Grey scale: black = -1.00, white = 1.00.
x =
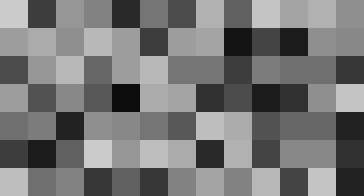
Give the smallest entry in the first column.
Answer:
-0.52
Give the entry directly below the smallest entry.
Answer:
0.07
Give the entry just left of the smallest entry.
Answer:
-0.31
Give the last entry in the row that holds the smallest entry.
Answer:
0.54
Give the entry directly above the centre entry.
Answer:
-0.08
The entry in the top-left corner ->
0.59
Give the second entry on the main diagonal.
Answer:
0.34
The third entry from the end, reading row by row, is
-0.47
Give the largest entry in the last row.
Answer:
0.54
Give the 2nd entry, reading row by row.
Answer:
-0.52
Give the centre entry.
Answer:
0.29
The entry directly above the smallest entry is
0.23
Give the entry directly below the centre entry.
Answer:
-0.31
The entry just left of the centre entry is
0.34
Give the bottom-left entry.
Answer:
0.49
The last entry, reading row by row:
-0.73
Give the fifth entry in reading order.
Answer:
-0.68
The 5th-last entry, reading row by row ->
0.02
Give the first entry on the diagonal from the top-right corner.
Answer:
0.12
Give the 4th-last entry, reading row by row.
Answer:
0.44

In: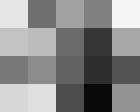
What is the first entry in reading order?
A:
0.80
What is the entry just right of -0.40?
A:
-0.94
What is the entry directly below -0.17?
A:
-0.23
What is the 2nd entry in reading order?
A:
-0.12
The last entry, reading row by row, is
0.15
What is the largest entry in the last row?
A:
0.75

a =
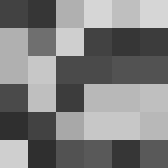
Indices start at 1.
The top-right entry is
0.68
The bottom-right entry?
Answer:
-0.30
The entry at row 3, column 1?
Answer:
0.38
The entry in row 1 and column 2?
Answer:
-0.58
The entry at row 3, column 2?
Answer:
0.56
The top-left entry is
-0.48
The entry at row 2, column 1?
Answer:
0.38
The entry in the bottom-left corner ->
0.62

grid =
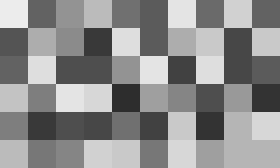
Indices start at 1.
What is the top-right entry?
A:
-0.23
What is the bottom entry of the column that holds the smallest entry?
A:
0.58
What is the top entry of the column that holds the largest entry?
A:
0.85
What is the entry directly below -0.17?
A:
0.58
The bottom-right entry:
0.42
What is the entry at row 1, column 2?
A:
-0.23
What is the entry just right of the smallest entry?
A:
0.25
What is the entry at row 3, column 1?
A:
-0.23
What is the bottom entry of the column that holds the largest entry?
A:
0.47
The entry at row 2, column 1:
-0.34
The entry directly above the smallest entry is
0.15
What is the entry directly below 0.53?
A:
-0.01

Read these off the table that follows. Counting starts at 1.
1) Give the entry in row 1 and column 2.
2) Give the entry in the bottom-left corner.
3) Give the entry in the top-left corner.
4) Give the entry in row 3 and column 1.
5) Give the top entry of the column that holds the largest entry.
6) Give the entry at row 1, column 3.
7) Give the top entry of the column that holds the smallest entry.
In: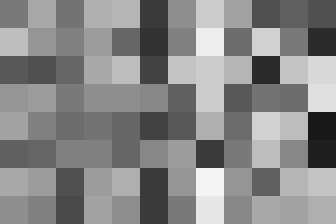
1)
0.32
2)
0.11
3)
-0.05
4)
-0.31
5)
0.59
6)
-0.10
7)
-0.37

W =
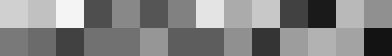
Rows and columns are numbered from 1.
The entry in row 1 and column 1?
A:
0.63
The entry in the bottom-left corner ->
-0.05
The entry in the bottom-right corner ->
-0.85
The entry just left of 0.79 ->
0.01
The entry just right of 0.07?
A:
-0.33
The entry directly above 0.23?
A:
-0.49
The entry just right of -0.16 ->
-0.49
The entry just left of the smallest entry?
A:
0.28
